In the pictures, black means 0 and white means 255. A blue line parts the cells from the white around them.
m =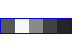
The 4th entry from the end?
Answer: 247
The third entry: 138
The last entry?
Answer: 36
